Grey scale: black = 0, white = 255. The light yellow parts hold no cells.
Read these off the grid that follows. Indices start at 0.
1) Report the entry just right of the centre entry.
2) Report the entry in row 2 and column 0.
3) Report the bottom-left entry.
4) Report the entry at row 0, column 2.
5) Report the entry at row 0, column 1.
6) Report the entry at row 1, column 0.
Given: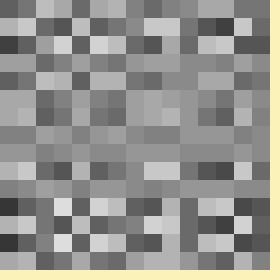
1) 129
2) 64
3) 168
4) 189
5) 117
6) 179

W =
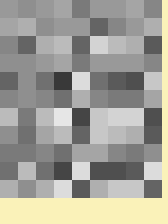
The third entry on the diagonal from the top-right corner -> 187
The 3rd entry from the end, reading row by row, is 199
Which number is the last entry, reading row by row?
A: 100
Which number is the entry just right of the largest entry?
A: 69
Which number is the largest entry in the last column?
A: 220
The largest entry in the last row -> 220
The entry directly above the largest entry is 112
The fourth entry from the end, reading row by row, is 175
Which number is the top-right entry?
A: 134
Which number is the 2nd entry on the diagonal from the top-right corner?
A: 153
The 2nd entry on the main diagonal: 175
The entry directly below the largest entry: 187
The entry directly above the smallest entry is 165
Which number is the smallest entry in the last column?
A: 79
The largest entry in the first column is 187
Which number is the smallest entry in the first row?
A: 122
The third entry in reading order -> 153
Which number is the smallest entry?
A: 57
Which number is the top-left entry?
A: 153
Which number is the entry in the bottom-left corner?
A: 175
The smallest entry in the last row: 90
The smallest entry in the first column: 100
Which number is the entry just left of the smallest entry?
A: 112
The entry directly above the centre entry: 220

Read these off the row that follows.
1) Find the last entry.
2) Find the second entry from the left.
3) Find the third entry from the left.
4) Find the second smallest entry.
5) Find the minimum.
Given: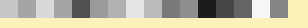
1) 132
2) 165
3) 216
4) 70
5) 28

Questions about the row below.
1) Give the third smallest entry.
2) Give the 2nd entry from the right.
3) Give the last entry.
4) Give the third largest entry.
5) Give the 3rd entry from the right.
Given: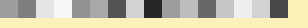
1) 83
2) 210
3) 71
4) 229
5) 238

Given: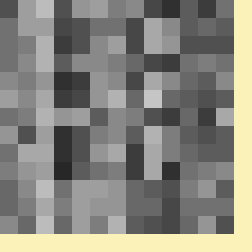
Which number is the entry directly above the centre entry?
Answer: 178
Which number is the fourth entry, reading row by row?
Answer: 80
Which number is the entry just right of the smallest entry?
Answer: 92
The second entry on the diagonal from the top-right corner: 104
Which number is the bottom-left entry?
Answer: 137
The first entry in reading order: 80
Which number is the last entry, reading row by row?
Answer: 80
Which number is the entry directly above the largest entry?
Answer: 168
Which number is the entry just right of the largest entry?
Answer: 104
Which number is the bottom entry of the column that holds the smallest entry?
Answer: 104
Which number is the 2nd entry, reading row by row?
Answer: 158
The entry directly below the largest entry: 80
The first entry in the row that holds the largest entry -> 158
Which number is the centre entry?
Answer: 137
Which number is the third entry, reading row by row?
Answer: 188
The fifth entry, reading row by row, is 149
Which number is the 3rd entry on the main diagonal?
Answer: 178
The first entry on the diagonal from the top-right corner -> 113
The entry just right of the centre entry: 125
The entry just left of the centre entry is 92
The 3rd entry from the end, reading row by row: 104
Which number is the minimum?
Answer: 39
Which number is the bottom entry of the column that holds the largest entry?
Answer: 80
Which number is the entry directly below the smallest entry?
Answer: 113
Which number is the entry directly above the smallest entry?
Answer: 48
